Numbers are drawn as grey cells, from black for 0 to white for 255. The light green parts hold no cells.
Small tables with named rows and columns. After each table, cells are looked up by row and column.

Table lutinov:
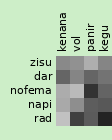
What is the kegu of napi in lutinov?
88
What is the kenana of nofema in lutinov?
172
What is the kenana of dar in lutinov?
101
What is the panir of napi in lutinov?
93
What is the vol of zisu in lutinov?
145
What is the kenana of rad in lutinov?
193
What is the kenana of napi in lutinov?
169
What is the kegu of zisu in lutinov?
133
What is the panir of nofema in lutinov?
51
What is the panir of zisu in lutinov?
174
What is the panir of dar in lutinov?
101
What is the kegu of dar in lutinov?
115
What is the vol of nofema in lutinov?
186
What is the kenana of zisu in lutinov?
137
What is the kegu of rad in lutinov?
35
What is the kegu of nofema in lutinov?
100
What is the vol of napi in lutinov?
142
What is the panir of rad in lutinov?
91
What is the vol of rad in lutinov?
64
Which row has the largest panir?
zisu

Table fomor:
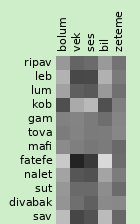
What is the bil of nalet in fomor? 164
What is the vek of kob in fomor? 170
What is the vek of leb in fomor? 72
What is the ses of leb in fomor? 73
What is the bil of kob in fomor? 80
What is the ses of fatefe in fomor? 58
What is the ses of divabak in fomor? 96
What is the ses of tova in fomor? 123
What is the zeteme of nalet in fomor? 124
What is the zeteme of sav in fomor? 103
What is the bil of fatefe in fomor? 217
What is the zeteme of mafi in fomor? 105
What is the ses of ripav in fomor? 107
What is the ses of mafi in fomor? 119
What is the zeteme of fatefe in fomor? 108
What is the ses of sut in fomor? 106
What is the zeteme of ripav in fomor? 115
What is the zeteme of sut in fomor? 107
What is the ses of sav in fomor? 82
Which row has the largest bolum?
fatefe

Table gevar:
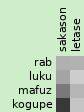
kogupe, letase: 197
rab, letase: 178
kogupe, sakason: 56
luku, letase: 205
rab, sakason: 176
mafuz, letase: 181
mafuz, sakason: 121
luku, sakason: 164

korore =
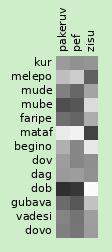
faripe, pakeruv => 110
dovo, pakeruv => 128
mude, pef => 103
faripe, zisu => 173
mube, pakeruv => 78
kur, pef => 145
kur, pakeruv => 155
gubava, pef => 87

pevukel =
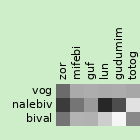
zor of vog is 107
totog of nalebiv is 225
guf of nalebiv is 154
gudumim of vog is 172
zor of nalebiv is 59
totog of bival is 136
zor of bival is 116
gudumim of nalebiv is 77
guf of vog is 173
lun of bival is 205
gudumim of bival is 245
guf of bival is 177
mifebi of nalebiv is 117

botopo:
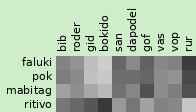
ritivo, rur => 198
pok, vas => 140
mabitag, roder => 143
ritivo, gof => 161
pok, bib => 125
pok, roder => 137
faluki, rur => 60
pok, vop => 146
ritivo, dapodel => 118
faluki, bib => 131
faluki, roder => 146

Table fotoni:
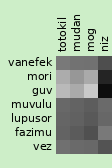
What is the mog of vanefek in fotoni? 113
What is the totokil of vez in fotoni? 112
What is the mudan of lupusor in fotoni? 97
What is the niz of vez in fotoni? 83
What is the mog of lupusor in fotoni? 89
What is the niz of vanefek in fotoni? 78
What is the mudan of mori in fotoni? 151
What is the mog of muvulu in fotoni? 93
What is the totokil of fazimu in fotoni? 99
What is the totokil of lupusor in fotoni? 101
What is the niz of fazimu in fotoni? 121
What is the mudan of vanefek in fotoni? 114
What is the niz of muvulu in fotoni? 106
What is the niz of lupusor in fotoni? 103
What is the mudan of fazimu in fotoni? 91
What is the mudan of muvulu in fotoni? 99
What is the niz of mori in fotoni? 36
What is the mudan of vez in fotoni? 106
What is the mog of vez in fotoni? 104

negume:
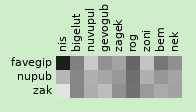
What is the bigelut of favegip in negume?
129
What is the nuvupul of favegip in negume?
201
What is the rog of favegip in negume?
102
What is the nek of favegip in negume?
144
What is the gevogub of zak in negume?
189
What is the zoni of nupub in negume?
176
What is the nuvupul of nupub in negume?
176
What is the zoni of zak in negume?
154
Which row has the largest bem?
zak

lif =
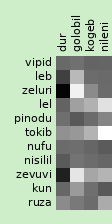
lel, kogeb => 177
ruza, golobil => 121
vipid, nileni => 101
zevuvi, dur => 32
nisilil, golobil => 115
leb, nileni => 106
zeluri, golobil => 242
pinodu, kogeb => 107
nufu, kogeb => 102
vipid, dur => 105
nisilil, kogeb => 108
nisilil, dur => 90
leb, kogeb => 108
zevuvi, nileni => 180
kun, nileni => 89
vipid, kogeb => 100
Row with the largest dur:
tokib

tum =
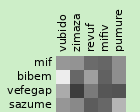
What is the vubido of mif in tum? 151
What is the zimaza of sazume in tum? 137
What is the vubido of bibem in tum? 237
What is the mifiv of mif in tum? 102
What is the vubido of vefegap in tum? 171
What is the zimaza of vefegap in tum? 61
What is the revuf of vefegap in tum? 122
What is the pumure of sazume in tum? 181
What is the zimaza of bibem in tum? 103
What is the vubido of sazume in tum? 150
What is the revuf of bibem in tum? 159
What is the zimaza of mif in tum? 147
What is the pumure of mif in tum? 143
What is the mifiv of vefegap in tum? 86
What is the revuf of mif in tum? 107
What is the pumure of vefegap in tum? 83
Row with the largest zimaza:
mif

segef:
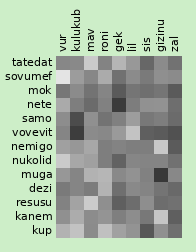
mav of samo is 144
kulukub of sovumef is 156
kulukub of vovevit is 61
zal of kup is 111
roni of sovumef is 171
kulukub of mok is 139
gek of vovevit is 154
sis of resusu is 142
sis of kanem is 120
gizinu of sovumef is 143
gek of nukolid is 98
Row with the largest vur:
sovumef

